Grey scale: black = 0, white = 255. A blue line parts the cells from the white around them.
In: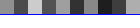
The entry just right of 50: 136
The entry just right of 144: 75

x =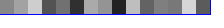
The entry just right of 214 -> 91
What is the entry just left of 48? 113

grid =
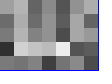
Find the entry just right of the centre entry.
76
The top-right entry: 173
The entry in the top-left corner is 160
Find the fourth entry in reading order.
138
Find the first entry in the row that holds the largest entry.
48
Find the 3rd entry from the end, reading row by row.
116
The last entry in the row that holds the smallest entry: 92
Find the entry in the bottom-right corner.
76
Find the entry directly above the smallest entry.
122
